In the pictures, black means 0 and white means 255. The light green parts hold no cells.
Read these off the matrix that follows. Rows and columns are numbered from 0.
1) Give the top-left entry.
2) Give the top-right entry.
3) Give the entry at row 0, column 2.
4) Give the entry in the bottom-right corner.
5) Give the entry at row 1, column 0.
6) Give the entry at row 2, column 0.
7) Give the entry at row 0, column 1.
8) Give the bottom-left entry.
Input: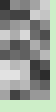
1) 44
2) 207
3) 129
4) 152
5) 77
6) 118
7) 141
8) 163

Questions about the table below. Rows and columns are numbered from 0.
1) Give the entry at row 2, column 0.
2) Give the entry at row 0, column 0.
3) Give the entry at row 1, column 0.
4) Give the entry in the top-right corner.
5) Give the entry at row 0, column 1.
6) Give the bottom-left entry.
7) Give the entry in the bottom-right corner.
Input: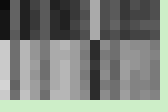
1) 22
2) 11
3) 22
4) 79
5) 99
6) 202
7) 131

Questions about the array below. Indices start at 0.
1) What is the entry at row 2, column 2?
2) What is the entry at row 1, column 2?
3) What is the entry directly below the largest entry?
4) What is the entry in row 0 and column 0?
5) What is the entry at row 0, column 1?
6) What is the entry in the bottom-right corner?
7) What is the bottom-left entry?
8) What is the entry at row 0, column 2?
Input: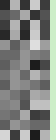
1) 51
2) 169
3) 127
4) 40
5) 180
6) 180
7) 213
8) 51

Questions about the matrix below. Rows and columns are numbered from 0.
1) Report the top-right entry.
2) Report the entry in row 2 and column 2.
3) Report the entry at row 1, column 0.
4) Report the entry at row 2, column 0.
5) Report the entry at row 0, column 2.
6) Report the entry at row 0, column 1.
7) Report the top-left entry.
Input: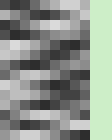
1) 178
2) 117
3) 178
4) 55
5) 66
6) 55
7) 78

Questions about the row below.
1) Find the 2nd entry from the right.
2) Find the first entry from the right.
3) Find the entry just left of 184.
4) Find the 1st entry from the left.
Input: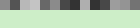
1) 148
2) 115
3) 84
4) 139

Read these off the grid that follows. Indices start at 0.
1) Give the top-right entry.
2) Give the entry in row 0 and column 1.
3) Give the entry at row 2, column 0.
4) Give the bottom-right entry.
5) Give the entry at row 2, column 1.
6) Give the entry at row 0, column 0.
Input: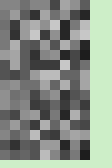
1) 92
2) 133
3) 112
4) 29
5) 59
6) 133

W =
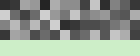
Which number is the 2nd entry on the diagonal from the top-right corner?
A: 86
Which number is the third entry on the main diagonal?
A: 118
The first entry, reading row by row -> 46
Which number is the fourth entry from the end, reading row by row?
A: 86
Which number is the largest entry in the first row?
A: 197
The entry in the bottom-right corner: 65
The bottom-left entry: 55
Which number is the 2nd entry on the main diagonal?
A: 107
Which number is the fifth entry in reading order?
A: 36
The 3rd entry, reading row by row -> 164

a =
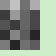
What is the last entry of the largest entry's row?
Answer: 174
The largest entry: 193
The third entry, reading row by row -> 113
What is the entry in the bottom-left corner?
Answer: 122
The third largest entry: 154
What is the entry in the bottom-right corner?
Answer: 92

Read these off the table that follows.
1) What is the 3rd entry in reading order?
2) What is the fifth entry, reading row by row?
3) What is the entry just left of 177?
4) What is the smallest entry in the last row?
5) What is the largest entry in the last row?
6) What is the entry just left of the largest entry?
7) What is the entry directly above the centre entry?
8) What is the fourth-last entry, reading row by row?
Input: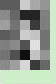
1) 204
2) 149
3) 115
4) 58
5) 214
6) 81
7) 177
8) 158

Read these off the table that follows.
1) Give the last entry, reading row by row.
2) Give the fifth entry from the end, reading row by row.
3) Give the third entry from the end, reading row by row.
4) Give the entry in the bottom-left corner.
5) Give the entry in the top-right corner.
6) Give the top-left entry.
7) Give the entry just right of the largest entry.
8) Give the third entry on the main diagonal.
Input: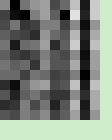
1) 148
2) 64
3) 159
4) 85
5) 203
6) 138
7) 34
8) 53

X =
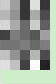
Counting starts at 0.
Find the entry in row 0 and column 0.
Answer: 204
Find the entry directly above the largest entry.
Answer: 182
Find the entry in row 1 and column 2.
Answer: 54
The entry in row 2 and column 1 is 171
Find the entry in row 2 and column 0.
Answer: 213
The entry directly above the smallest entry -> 75
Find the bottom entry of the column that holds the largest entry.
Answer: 254
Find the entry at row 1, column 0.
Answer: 182
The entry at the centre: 106
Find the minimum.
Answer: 35

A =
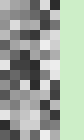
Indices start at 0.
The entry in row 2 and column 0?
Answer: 145
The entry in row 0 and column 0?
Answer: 196
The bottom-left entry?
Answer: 95
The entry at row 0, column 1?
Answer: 164
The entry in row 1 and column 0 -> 154
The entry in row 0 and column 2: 154
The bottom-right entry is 174
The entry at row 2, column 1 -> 219
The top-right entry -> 44

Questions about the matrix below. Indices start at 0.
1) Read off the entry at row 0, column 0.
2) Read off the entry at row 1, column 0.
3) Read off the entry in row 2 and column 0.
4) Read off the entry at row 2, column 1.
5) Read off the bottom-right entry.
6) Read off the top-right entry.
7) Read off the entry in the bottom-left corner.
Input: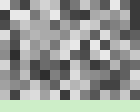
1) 232
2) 58
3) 76
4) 149
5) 86
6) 58
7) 190
